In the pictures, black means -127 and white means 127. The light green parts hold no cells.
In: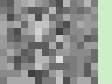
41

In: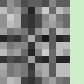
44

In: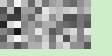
-48

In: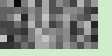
-59

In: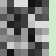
-13

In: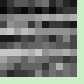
-71

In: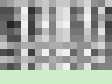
-24
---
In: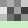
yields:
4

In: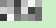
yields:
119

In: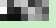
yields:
-29

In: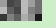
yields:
29

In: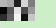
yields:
84

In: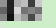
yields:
-66

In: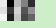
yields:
2

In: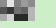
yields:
27

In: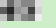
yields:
7
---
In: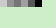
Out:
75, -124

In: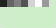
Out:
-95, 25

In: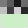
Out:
-4, -89

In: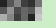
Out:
-91, 71

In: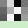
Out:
2, 29

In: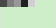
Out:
-55, 80
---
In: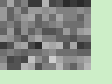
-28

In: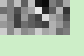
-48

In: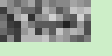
-50

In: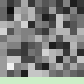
69

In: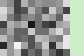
103

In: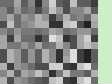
-19

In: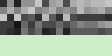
-81
